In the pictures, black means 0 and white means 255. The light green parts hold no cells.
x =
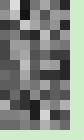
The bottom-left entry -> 105
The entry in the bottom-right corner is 105
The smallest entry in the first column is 50
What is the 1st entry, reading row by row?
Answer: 117
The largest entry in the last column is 176
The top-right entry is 39
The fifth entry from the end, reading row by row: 127
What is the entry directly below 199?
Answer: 60
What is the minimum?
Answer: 20
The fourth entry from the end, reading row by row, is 105
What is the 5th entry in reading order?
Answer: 166
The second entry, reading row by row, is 220
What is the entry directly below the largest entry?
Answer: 188
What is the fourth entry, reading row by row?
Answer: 117
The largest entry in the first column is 176
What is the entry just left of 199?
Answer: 70
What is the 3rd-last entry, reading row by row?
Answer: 176
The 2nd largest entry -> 211
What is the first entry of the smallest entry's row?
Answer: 147

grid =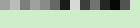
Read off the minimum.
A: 7
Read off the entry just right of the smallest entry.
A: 82

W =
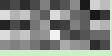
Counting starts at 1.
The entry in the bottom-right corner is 73
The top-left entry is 53
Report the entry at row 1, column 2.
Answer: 73
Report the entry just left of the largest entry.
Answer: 148
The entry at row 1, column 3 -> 44
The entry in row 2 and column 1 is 219
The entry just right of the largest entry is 93
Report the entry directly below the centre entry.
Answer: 241
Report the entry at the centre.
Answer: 53
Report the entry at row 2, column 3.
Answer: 197
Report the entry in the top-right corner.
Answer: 188
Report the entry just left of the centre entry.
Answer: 158

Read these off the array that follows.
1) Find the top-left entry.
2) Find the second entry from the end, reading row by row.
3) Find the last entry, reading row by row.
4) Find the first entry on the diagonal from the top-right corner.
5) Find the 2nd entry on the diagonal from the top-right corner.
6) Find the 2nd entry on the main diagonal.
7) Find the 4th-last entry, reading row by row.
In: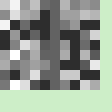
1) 202
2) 211
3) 171
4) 139
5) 192
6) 222
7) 130

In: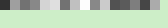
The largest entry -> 253
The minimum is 50

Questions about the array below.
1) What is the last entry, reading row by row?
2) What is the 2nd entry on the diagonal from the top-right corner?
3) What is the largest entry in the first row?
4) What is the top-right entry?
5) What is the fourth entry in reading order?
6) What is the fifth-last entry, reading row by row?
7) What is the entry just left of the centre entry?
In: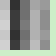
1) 142
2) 177
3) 188
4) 154
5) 165
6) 209
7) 59
